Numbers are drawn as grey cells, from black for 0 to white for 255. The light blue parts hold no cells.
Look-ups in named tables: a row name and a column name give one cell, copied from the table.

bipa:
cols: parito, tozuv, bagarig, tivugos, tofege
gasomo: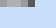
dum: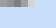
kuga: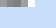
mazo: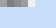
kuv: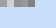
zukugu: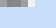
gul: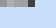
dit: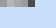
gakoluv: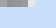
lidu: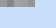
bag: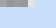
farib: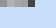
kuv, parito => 161
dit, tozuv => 182
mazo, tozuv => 127
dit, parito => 155
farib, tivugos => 161
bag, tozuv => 150
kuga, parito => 157
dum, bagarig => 127
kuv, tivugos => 153

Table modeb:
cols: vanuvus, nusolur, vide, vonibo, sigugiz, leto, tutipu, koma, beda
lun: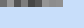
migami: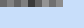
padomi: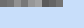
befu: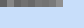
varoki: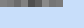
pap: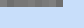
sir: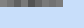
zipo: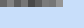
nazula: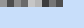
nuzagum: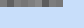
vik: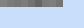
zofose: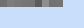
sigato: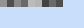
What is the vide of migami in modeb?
100
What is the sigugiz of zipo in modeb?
73
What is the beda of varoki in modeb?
122
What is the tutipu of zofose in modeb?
142
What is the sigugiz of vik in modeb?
114
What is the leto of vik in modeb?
101
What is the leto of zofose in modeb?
92
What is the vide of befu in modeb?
103
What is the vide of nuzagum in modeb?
126
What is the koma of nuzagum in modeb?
125
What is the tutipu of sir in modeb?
122
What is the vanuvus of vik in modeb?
130
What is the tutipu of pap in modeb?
122
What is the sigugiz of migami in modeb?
58
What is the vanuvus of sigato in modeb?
148
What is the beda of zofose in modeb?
116
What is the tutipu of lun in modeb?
149
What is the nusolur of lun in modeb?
153
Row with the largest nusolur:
lun

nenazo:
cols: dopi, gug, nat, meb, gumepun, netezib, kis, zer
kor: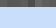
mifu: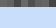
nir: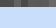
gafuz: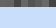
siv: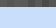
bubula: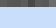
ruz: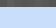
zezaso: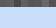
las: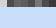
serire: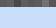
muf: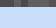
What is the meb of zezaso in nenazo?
95
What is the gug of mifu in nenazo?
97
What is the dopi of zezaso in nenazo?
92
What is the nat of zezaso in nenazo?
73
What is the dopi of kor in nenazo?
94
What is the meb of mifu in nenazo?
104
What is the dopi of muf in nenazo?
78
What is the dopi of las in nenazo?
212
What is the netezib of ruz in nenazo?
91
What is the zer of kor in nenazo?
91
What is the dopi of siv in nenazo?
90
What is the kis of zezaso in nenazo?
103
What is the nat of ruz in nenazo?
88
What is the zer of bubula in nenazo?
108
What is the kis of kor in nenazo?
94
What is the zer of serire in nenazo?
86
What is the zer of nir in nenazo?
105
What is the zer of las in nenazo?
58
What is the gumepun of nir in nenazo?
90
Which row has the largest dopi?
las

